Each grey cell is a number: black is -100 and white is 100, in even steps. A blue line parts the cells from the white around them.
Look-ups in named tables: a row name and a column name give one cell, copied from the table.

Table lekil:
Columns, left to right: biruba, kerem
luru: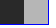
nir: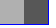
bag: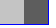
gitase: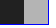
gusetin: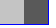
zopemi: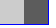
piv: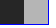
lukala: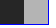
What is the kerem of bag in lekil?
-27
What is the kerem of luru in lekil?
43
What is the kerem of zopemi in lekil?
-28
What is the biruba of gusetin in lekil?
54
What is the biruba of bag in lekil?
54
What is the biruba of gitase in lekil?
-74
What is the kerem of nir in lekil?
-32
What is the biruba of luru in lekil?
-68
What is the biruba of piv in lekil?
-70
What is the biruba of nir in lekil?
38
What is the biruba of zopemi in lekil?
60
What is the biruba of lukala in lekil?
-70
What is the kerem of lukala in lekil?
41
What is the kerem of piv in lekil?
42
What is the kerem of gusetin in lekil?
-30
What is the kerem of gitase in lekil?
41
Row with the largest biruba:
zopemi

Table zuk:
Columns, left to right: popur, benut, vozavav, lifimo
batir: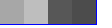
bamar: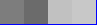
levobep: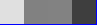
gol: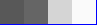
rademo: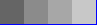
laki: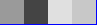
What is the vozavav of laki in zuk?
76
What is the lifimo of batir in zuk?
-40
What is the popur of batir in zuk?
31
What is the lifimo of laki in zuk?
57
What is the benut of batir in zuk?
49
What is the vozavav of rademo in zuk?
31
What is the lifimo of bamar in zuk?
57
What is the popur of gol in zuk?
-31
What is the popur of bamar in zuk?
-2
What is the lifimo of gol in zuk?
96
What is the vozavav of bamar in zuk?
51
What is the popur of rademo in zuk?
-21
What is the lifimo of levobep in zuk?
-51
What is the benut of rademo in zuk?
9
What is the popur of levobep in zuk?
76

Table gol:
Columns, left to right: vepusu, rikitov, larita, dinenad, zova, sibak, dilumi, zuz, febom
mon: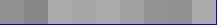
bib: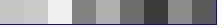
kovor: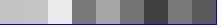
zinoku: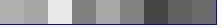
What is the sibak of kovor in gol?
-8
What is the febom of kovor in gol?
-30
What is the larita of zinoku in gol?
83
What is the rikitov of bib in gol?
58
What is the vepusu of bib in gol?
54
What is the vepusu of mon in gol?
14
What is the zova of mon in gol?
33
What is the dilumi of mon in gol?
15
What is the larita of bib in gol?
88
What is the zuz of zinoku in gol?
-23
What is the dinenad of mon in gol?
31
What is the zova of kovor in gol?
31
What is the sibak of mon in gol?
27
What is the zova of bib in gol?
38
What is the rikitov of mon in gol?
7
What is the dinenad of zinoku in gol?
0
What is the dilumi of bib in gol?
-53
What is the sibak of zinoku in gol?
3
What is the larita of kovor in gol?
84
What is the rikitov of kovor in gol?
54

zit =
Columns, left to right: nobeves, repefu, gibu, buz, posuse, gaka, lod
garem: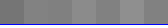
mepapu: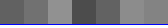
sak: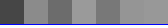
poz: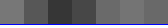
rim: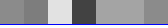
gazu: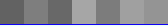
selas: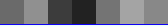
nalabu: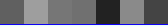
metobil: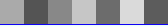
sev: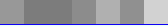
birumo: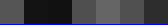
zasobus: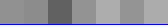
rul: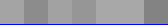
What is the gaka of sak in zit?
17
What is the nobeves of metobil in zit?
34
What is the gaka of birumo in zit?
-37
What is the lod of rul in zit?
3
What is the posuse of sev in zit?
37
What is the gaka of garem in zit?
12
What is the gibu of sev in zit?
-3
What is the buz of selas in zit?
-72
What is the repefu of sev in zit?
-3
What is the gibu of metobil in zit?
5
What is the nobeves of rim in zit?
9
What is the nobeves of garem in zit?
-8
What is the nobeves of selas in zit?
-16

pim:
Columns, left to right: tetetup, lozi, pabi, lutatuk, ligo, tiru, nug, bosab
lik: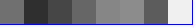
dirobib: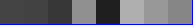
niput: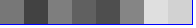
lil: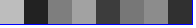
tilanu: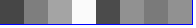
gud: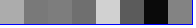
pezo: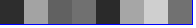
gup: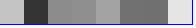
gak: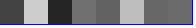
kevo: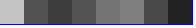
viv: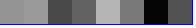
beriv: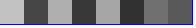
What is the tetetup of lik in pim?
-12
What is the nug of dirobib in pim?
19
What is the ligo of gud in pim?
64
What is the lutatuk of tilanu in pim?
96
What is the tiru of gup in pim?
-11
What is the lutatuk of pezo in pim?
-12
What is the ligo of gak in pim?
-23
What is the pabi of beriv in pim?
37
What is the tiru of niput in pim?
4
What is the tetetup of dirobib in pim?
-47
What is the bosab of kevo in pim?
-74
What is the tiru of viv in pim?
-5
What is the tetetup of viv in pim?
16
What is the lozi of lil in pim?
-73
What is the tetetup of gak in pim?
-48

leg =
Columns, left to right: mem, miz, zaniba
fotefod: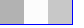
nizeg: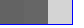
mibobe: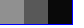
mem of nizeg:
-22
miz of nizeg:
-20
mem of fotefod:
40
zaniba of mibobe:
-93
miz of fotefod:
98
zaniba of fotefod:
57
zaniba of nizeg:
66
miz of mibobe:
-31
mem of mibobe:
13
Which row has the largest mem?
fotefod

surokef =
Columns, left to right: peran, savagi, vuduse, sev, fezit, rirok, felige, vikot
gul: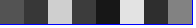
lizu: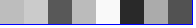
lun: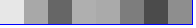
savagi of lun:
32
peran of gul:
-35
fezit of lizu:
95
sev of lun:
37
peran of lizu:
48
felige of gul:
-64
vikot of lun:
11
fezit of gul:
-82
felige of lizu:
34
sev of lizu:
47
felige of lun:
-41
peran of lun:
81
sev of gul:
-53
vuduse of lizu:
-31
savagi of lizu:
59
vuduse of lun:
-20
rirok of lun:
-2
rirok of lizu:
-68
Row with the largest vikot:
lun

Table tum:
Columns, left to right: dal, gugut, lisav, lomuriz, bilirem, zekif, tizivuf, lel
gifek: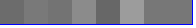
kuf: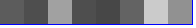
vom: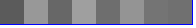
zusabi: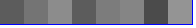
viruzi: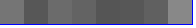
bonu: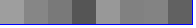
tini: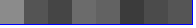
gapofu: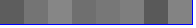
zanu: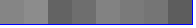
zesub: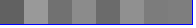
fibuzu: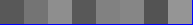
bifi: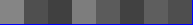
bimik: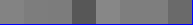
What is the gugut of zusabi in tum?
-9
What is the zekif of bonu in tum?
1
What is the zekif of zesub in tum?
13
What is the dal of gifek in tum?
-15
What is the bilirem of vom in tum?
-14
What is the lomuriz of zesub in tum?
9
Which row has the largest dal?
bonu

